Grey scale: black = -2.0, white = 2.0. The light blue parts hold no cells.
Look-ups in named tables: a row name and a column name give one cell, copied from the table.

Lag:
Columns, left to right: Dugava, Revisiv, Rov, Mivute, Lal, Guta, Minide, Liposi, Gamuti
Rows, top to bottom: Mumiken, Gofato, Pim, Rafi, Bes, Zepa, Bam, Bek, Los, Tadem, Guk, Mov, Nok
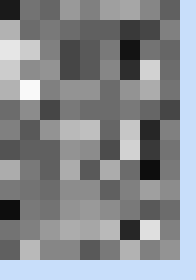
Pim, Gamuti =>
-0.4
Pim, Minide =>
-1.7
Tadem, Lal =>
0.2
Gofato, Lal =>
-0.5
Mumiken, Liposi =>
0.1
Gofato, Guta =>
-0.5
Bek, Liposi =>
-1.1
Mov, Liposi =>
1.5
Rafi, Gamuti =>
-0.3
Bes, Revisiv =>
1.9
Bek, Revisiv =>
-0.5
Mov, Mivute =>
0.7
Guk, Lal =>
0.4
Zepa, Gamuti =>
-0.9
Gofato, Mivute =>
-0.3
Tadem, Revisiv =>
-0.2
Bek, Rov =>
-0.5
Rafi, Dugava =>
1.2
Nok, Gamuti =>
0.3
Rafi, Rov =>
0.3
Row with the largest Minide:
Bek

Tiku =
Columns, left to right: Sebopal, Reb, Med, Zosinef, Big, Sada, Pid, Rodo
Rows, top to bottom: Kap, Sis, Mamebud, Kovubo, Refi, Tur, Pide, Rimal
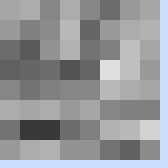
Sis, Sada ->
0.4
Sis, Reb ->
0.0
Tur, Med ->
0.7
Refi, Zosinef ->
0.1
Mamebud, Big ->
-0.2
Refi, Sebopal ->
0.1
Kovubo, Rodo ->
0.4
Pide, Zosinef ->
-0.3
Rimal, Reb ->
0.7
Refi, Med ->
0.0
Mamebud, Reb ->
-0.6
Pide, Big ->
0.0
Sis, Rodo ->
0.8
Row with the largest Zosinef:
Sis

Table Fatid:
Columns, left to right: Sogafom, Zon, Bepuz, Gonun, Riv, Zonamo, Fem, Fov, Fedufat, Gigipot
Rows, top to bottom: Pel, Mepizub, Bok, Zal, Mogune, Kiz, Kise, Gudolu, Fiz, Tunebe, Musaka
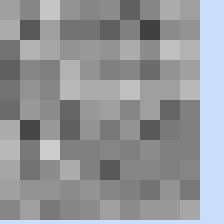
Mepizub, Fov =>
-1.0
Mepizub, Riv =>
-0.2
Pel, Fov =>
0.1
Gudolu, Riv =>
0.0
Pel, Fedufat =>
0.7
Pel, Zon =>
0.1
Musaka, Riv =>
0.2
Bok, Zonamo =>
0.3
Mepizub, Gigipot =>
0.3
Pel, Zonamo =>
0.2
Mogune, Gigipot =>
0.9
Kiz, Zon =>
0.4
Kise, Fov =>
-0.6
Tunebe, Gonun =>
0.2
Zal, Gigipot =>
0.5
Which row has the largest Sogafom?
Gudolu

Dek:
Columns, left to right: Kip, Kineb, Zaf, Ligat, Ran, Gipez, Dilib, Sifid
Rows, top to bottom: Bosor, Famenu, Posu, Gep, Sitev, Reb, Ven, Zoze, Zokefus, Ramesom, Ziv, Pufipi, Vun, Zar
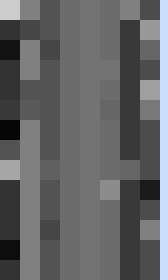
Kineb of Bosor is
0.0
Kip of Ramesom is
-1.2
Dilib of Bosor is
0.0
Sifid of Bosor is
-0.8
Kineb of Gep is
0.0
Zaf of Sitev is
-0.7
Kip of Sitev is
-1.2
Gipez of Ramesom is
0.2
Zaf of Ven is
-0.7
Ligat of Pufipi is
-0.3

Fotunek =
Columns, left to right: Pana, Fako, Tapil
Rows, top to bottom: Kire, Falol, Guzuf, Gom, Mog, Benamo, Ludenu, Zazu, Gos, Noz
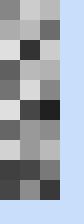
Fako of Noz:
0.2
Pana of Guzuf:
1.5
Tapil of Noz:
-1.1
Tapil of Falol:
-0.3
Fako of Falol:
0.9
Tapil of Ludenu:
0.2
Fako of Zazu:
0.4
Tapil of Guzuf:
1.2
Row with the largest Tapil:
Guzuf

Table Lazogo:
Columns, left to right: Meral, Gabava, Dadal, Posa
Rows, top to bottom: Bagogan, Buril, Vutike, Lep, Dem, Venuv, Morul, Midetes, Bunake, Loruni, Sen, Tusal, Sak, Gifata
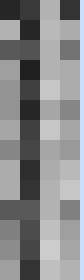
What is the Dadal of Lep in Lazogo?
0.8
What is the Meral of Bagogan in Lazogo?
-1.4
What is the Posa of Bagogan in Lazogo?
-1.2
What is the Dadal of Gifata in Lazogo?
1.0
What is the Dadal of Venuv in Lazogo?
0.6
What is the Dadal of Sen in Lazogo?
0.8
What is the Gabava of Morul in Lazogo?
-1.0
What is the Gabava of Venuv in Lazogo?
-1.4
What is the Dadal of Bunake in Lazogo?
0.7
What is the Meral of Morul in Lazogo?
0.6
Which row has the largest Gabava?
Sen

